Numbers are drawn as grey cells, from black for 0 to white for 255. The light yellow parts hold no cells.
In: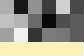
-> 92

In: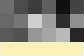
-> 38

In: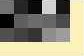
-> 157

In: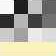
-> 219

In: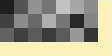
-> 52

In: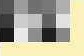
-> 134

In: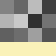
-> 83

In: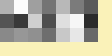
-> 104
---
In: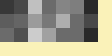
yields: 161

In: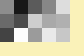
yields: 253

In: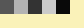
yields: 179

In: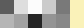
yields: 162

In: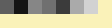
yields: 112

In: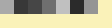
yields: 111

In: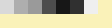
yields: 77

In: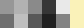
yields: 191
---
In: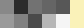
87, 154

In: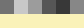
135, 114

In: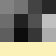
40, 94

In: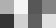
131, 53

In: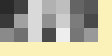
87, 138

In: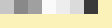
57, 198

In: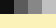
192, 16

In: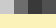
80, 203
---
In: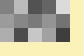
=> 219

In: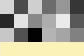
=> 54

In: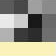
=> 139

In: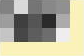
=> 144

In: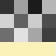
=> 182

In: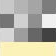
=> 124

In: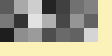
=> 129

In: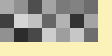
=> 109
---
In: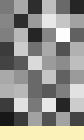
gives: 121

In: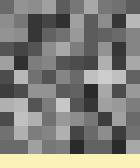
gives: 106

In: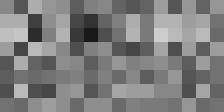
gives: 135

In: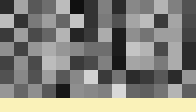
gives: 43

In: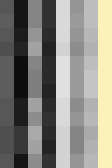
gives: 87
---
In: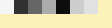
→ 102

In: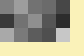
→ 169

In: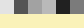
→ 84

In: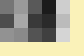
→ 146

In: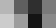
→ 122

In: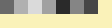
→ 218
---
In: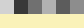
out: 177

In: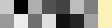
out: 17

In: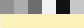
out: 242

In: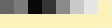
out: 139

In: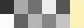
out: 182

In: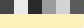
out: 156

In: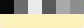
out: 90

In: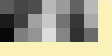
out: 133

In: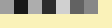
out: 208

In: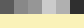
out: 203
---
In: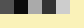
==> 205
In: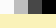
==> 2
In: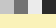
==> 42
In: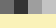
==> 195
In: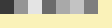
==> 126
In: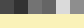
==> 142
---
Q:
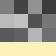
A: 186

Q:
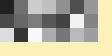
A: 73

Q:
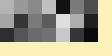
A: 165

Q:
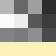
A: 251

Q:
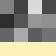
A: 45

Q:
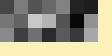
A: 118

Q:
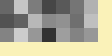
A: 82

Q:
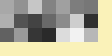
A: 175

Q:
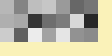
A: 175
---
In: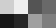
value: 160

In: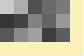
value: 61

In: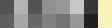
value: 152

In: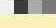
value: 170

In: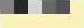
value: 103

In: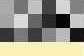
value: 185

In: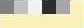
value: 46

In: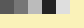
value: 35

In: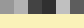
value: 192
